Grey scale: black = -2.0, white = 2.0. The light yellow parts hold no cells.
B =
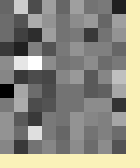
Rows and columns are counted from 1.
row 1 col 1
-0.4
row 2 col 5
-0.2
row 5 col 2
1.6
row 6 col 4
-0.9
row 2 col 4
0.3
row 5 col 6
-0.1
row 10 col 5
-0.4
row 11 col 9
-0.7
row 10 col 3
1.5
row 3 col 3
-1.3
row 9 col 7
0.1
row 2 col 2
-0.7
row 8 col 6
-0.2
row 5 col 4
0.2
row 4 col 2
-1.5
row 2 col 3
0.7
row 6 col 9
1.0
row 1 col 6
0.5
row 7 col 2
0.6
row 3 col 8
-0.2
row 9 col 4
-0.1
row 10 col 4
-0.1
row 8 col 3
-0.8
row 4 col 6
0.3
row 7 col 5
-0.2
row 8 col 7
0.2
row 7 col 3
-0.3
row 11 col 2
-1.1
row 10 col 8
0.0

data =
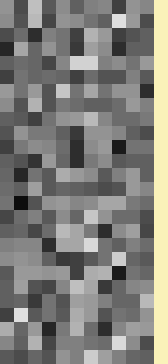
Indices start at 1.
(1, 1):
0.3
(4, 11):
-0.5
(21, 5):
0.1
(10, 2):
0.3
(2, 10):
0.4
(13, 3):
-0.2
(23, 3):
-0.6
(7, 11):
-1.3
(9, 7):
0.9
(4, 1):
-1.4
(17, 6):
0.6
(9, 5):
0.3
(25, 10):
0.2
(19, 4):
-0.5
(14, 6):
-0.5
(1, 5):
0.2
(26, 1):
-0.6
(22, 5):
-0.7
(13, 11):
-0.5
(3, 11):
-0.5
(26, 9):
0.0
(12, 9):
-0.6
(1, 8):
0.1
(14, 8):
-0.8
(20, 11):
-0.4
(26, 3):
-0.4
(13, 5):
0.7
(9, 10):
-0.3
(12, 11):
-0.5
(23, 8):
-0.7
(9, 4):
-0.2
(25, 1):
0.1
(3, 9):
-1.0
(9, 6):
0.4
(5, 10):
-0.2

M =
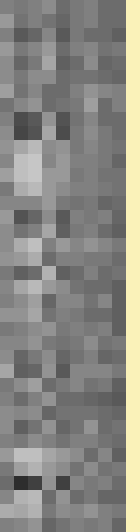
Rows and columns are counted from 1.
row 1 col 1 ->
0.0
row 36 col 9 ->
-0.4
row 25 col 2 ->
0.1
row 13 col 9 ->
-0.2
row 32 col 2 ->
-0.1
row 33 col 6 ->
0.2
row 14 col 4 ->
0.4
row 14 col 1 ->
-0.1
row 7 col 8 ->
0.1
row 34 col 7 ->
0.2
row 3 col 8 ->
-0.3
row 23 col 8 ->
-0.3
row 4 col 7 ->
0.1
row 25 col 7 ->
0.2
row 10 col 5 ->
-0.8
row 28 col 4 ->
-0.3
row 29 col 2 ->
-0.3
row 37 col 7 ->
0.3
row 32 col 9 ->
-0.3
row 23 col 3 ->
0.6
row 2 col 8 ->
-0.3
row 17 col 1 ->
0.2
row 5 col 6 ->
-0.3
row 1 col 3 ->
0.0
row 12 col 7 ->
0.0
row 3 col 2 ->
-0.6
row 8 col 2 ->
0.1
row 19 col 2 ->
0.4
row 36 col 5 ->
0.3
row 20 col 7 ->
0.0
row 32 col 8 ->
-0.2
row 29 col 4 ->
0.3
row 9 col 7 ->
0.1
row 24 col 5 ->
-0.1
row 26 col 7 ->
0.0
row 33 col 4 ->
0.6
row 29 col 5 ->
-0.3
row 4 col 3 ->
0.1

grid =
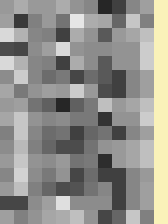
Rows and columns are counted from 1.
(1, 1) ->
0.4
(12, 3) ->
0.3
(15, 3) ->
0.2
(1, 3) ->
0.4
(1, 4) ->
0.4
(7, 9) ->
-1.0
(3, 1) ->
1.4
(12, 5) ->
0.4
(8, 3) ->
-0.2
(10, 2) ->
1.1
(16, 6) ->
1.0
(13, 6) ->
-0.9
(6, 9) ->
-1.0
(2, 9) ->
-0.4
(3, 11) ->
1.0
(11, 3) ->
0.0
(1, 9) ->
-1.0
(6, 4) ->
-0.3
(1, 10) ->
0.1
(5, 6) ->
0.7
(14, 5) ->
-0.8
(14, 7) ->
-0.2
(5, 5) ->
-1.0
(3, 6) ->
0.7
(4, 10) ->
0.3
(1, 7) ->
0.1
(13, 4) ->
-0.1
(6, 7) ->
-0.3
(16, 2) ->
0.0
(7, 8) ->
-0.8
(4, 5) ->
1.4
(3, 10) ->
0.6

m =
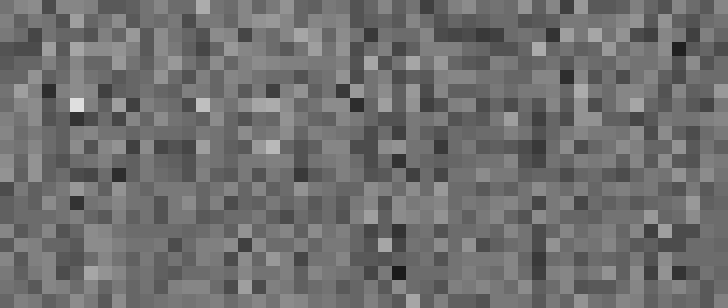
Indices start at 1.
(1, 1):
-0.2
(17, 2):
-0.6
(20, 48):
0.3
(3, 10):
0.4
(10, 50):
-0.8
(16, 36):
0.1
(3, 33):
-0.9
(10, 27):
-0.8
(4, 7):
0.2
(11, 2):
-0.2
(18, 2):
0.1
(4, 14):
-0.5
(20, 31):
-0.3
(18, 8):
0.2
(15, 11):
-0.2
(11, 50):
-0.6
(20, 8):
0.3
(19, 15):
0.0
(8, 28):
0.5
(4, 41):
-0.2
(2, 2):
-0.5
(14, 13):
-0.1
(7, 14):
0.0
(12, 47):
-0.6
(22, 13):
-0.1
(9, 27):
-0.4
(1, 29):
-0.5
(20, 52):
-0.4
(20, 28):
-0.1
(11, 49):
0.3
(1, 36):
-0.2
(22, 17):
-0.3
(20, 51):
-0.2
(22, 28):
-0.3
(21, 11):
-0.2
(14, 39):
0.2
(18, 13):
-0.8
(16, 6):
0.0
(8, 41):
-0.6
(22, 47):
-0.5

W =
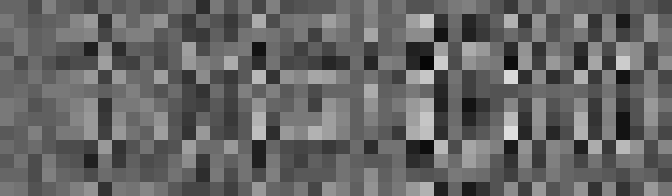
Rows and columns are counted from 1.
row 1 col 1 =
-0.4
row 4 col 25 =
-0.4
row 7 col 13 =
-0.3
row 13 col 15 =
-1.3
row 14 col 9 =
-0.1
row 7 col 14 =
-0.9
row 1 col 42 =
-0.5
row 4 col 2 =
-0.1
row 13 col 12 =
-0.6
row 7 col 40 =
-0.4
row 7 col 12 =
-0.7
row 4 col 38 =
0.3
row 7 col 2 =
-0.3
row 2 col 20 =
-0.8
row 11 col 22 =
-0.9
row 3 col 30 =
0.2
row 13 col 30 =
-0.6
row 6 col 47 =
0.0
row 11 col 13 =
-0.7
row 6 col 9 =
0.4
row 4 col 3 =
-0.5
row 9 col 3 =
-0.5
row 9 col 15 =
-0.4
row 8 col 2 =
-0.2
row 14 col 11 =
0.1
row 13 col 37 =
-1.0
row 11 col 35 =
0.3
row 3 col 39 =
0.1
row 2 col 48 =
-0.5
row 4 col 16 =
-0.3
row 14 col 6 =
0.0
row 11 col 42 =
-1.5
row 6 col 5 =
-0.2
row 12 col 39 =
-1.1
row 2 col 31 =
1.1
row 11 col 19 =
-1.5
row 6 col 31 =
1.1
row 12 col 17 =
-0.5
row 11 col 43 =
0.7
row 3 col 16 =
-0.5

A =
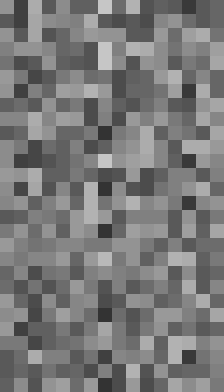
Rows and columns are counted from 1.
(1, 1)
0.3
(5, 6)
-0.6
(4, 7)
-0.7
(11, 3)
-0.9
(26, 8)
-1.0
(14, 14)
0.3
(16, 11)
0.0
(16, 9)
-0.6
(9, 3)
0.7
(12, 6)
-0.2
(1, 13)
-0.6
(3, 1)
0.3
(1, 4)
-0.6
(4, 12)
0.2
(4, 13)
-0.2
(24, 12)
0.3
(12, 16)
0.1
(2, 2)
-1.0
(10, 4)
0.3
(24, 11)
-0.1
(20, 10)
-0.1
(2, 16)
-0.4
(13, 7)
-0.4
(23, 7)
-0.3
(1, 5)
0.2
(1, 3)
0.7
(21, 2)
-0.7
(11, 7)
-0.8
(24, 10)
-0.6
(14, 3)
0.6
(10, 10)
0.1
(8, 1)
-0.5
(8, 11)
-0.3
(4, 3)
0.3
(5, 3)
-0.6
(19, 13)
0.8
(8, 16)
0.6

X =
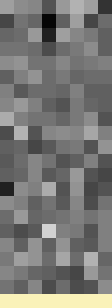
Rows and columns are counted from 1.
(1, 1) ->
0.5
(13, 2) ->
-0.4
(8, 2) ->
0.4
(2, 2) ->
-0.2
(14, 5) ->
-0.7
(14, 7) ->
-0.9
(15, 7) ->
-0.8
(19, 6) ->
-0.3
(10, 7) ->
0.6
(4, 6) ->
-0.1
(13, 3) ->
0.1
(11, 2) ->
-0.4
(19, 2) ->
0.5
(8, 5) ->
-0.7
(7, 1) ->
0.0
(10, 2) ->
0.8
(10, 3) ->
-0.7
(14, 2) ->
0.2
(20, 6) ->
-0.9
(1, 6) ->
0.8
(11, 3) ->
-0.9
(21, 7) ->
-0.7
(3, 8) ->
-0.5
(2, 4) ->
-1.9
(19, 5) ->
0.6
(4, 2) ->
-0.2
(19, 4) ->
-0.3
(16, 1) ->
-0.3
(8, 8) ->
-0.5
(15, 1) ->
0.2
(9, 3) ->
-0.2
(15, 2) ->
0.0
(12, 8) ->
-0.7
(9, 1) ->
0.7
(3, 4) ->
-1.5
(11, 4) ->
-0.6
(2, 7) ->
-0.9
